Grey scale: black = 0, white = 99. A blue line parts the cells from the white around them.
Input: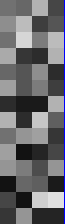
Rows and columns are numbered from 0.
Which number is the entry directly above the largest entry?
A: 10
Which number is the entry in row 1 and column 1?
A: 73
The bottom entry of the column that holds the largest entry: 14
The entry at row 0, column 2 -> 69
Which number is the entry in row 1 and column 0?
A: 55
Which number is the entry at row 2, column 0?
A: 44
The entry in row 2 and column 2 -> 48
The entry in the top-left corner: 44
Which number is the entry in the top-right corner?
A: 27
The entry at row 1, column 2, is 24
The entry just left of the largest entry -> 80
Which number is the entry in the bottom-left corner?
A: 21

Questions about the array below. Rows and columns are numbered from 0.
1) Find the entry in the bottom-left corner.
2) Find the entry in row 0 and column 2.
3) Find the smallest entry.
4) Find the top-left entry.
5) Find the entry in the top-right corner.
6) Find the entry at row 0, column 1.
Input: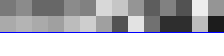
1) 66
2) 40
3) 11
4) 47
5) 58
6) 54

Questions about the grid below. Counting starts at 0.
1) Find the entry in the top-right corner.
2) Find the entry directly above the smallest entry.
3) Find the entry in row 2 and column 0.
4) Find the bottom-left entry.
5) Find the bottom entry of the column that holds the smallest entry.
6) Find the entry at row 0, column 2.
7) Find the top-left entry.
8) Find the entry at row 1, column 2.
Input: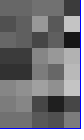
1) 23
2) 76
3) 40
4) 44
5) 48
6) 44
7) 40
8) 59

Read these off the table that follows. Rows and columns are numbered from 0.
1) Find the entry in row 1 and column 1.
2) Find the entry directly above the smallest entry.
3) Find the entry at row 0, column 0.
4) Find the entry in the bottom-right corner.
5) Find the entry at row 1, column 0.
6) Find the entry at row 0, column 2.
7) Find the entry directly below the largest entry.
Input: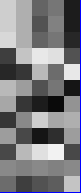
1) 68
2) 46
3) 80
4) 76
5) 80
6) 39
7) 50

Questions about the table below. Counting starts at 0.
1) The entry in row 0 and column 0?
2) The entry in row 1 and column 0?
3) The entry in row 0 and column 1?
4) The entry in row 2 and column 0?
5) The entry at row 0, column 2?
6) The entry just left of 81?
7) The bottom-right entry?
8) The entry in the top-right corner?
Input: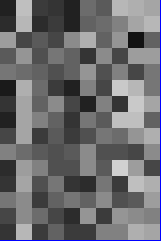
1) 13
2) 17
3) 74
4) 61
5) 23
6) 35
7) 64
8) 64

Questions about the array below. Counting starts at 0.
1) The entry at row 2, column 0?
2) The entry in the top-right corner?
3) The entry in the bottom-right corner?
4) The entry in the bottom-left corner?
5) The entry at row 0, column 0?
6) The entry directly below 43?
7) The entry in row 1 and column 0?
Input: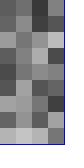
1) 60
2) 50
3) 46
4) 70
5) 36
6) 54
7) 39

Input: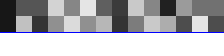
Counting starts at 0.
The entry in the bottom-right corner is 30
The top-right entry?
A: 44
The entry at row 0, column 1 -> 33
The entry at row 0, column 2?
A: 33
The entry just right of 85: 56
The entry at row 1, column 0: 9
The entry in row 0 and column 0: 9

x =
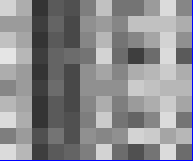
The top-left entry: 82
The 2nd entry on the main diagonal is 60
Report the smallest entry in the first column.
49
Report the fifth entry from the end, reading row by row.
42
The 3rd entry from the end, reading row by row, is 45
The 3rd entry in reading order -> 20
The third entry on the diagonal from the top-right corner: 64
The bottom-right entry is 42
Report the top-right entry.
52
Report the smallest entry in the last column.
35
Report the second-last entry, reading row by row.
85
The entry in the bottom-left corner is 85
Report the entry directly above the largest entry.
75
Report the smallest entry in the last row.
24
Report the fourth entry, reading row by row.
35
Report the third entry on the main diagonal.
20
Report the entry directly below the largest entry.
67
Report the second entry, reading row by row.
67
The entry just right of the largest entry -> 71
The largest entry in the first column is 89

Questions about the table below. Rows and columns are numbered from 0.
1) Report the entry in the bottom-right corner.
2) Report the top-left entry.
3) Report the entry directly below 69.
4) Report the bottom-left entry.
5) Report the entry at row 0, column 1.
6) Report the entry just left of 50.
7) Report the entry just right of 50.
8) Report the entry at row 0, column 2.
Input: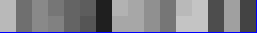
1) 26
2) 72
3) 65
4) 72
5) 43
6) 53
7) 39
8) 53

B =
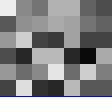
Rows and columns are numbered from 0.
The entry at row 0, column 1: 53
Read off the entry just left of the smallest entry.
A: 15
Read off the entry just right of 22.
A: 63
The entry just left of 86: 26
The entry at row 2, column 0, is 59
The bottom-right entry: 34
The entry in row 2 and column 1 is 80
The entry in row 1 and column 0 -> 34
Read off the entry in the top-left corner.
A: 92
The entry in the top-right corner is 30
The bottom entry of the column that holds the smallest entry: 34
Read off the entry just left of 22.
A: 26
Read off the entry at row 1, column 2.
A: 59

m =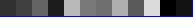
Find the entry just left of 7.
0
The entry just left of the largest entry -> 35
